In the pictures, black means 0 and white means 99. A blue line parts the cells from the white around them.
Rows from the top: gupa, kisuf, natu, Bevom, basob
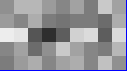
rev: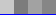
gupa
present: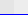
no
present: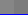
yes
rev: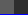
natu
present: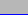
yes
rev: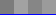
gupa
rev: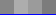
basob

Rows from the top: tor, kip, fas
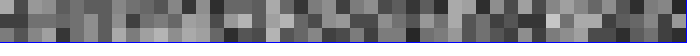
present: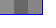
no
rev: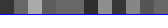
tor
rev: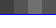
fas

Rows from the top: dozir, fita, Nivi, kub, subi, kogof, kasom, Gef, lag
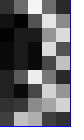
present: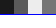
no
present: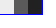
no
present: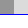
yes
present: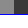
no
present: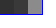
yes
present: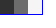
yes

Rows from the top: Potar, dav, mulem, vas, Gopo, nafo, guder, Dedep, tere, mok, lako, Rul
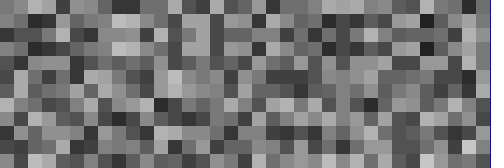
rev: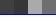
lako
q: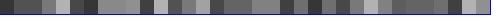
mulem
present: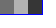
no
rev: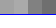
Potar
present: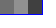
yes
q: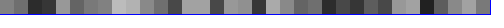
dav

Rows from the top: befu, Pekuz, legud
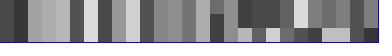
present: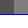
yes
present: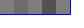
yes
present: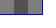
yes

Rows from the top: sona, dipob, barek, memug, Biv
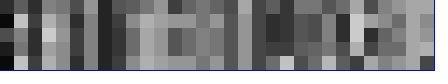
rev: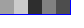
dipob
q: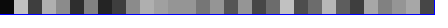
Biv
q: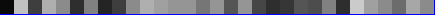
dipob
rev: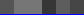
sona
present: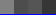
no

